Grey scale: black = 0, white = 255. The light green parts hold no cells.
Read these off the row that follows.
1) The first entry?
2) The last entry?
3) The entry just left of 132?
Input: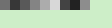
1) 112
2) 141
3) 89

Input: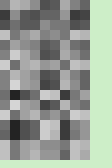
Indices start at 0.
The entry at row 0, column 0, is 129
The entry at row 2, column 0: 80
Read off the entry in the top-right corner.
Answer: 100
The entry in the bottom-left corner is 192
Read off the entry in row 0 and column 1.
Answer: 181
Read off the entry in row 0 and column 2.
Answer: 170
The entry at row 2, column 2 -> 89
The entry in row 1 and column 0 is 59
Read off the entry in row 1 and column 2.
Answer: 89
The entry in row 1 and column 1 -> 141

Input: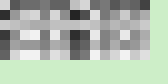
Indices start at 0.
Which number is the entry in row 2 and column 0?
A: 202
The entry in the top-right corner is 66
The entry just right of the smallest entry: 78
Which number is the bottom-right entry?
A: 223
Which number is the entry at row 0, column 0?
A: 214
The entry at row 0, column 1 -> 87
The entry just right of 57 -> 141
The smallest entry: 36
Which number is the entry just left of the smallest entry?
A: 141
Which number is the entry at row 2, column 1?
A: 192
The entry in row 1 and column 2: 202
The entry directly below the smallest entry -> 192
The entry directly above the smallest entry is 192
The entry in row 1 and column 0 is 46
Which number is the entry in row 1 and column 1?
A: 152
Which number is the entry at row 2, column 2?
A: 183

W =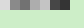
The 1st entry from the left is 219
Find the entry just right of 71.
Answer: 52
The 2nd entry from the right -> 71

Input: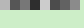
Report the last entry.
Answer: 139
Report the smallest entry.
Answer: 46
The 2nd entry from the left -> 86

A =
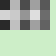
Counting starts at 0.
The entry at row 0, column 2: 76
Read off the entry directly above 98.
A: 108
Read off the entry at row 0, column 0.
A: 41
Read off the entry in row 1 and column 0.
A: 211

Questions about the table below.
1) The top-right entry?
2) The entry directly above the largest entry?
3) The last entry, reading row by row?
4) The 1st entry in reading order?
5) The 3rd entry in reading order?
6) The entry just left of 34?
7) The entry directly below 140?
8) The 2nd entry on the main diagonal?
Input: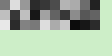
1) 34
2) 191
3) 43
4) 121
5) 152
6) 109
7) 12
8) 55

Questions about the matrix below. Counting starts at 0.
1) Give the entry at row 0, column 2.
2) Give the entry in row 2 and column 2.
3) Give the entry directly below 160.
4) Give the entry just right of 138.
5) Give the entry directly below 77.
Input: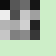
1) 107
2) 208
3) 33
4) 55
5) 171

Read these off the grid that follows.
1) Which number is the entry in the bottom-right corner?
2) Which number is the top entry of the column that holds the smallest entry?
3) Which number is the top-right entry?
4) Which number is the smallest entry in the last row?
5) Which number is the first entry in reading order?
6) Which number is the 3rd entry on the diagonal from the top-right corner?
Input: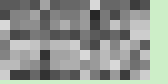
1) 205
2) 216
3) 81
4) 50
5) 91
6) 142

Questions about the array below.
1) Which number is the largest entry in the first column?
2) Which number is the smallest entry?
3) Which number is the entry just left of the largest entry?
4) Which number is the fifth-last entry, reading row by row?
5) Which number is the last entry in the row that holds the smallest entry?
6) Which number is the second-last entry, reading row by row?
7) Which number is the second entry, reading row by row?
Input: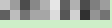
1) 198
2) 48
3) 177
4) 86
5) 115
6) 148
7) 157

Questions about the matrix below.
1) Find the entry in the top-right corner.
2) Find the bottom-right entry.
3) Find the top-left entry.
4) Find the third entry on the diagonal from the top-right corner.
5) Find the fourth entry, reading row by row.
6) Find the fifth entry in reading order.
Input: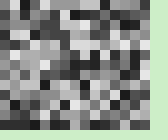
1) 59
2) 80
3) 130
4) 27
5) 100
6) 218

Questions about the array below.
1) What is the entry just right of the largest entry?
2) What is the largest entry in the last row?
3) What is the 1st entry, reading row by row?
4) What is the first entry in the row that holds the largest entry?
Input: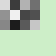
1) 70
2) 198
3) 218
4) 146

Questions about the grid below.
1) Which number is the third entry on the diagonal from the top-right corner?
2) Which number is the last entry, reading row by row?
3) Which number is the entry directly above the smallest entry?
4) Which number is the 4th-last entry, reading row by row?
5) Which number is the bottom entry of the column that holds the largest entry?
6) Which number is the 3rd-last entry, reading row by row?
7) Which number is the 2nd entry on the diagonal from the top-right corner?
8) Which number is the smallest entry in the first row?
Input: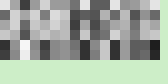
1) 114
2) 39
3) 199
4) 155
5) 237
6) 93
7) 146
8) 62
